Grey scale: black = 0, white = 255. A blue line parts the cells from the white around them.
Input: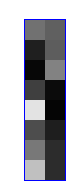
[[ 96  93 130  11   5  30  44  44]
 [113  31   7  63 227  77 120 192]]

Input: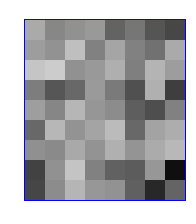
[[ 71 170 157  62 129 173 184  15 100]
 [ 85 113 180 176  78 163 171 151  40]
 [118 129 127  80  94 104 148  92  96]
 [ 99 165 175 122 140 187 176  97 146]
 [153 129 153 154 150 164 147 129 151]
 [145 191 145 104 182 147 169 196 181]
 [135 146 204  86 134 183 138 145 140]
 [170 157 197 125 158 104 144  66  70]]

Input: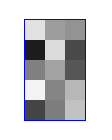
[[147  73  86 183 194]
 [157 219 162 133 125]
 [225  28 128 243  68]]

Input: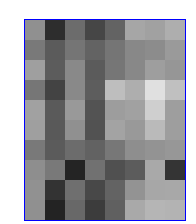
[[174 154 150 192 158 158 151  52 168 179]
 [161 140 158 224 207 186 147 169 167 181]
 [166 136 136 174 161 153 142  92 147 169]
 [ 99 117 118 190 157 163 119  80  99  96]
 [ 70  99  91  93  83  82  98 113  72  60]
 [108 117 137 137 153 144 108  36 111 104]
 [ 45  91  92  67  90  89  91 121  51  35]
 [144 121 159 118 161 159 121 142 145 144]]

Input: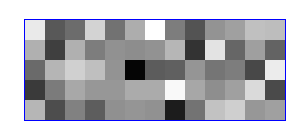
[[189  99 236  74 160]
 [192 159  72 218 151]
 [160 102 125 160 207]
 [147 227 117 142 194]
 [ 83  51 149 167 115]
 [125 182  96 249  28]
 [255 146  92 171 145]
 [173 141   5 171 149]
 [114 145 147 151 144]
 [211 125 191 151  93]
 [108 176 208 168 129]
 [ 88  63 181 123  77]
 [234 176 106  58 182]]

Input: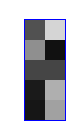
[[213  17  69 175 161]
 [ 81 143  69  26  22]]

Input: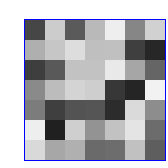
[[209  39 101 242 141 108  94]
 [134  63 166  37 218 228 193]
 [238 192 233  55  44 194 109]
 [185 191 194 206  85 147 106]
 [ 90 221 194 212  83 207 176]
 [204 198  89 188  63  32 167]
 [ 70 175  62 138 124 238 217]]

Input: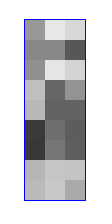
[[215  87 211 147  99  93  94 196 170]
 [231 136 229 102  98 111 119 197 200]
 [152 135 144 191 184  58  56 181 186]]
